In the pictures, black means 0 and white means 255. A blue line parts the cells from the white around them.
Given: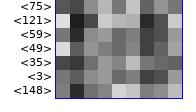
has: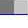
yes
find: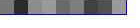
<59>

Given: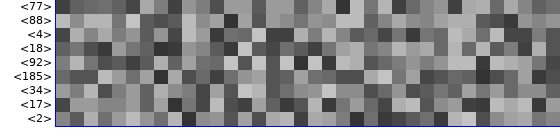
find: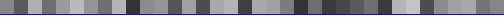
<2>
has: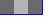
yes
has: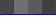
yes

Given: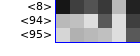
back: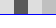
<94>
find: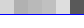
<95>
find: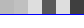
<94>
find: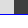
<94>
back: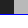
<8>
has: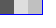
no

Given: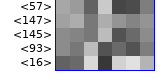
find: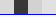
<16>
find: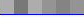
<147>
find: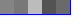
<145>
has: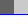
yes
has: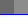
yes

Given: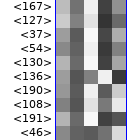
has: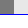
yes
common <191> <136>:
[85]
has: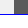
yes
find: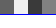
<54>
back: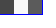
<37>
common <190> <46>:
[91]

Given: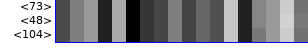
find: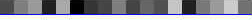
<104>
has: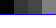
yes
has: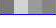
no
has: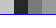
no
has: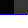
yes

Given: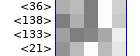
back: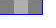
<138>
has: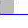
yes
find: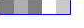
<138>
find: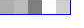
<36>
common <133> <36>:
[126]
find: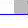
<21>

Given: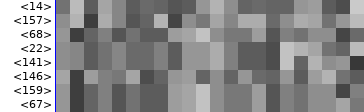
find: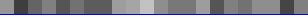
<159>
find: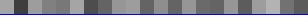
<146>
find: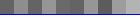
<146>

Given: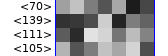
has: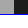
yes
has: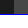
yes
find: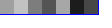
<70>
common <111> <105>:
[212]

